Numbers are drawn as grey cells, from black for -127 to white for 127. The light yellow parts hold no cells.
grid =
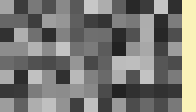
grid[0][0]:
37
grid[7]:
[29, -30, 46, 64, 19, -64, 64, -67, 26, -51, -22, -51, -6]
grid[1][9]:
-6
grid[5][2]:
65
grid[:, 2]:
[-6, -66, -15, 51, -46, 65, -3, 46]
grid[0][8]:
-33
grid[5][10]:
67
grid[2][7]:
-17
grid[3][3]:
11
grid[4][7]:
-30
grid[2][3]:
-81
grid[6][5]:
22
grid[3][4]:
68
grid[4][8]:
60
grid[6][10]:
-70
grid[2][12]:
-49
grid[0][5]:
-38
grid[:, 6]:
[71, -64, -16, -4, -55, 1, 9, 64]
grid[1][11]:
-83
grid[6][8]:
-93
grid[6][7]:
-52
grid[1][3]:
30
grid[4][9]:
62
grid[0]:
[37, -67, -6, -47, 9, -38, 71, 45, -33, -87, -68, 68, -80]
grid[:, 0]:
[37, -24, -78, 13, -20, 45, -71, 29]

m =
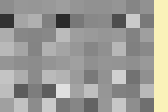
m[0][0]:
13
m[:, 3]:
[25, 0, 8, 49, 20, 58, -34, 74]
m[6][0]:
61
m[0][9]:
5
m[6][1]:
-35
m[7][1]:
66
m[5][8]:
80
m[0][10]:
17
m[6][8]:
1
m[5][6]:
-6
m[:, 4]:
[30, -84, 59, 36, 25, 51, 96, -7]
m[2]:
[45, 7, 5, 8, 59, 30, 26, 22, 25, 2, 31]
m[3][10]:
9
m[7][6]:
-28
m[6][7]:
22
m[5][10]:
16
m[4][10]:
25
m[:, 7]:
[17, 10, 22, 16, 21, 18, 22, 23]
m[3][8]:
55

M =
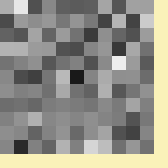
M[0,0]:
45
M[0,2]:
-47
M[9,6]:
14
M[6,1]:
0
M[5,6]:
4
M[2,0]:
-29
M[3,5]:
-51
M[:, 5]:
[-36, 20, -13, -51, 1, -102, -14, -4, 5, -22, 0]
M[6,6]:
-29
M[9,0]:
14
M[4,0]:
-12
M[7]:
[-18, -14, -24, -3, 1, -4, -10, 9, -5, 36, 0]
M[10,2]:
1
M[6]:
[14, 0, 5, -15, 41, -14, -29, 48, -40, -10, 17]
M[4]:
[-12, 2, 16, -40, -13, 1, -46, 10, 110, 27, -37]
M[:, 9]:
[33, -60, -46, 40, 27, 16, -10, 36, -44, -61, 22]
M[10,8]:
-15
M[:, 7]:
[37, -60, 15, 22, 10, 43, 48, 9, 4, 36, 61]
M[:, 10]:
[32, 75, 28, -14, -37, -19, 17, 0, -7, 5, -14]
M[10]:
[6, -85, 1, -27, 50, 0, 85, 61, -15, 22, -14]
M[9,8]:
-46
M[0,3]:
8
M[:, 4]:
[-32, -8, 27, -45, -13, 57, 41, 1, 14, 19, 50]

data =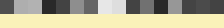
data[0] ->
-48
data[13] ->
-59
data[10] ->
-14
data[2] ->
50
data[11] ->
-86
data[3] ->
-86

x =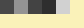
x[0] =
-55
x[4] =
81
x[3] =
-81

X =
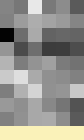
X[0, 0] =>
4
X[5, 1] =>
94
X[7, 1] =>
15
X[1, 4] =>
26
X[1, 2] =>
45
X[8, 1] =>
17
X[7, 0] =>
25
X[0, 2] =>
104
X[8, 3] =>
42
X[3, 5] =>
-50
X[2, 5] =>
-27
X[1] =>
[1, 28, 45, 35, 26, 5]
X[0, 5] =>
-37
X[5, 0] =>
74
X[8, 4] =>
12
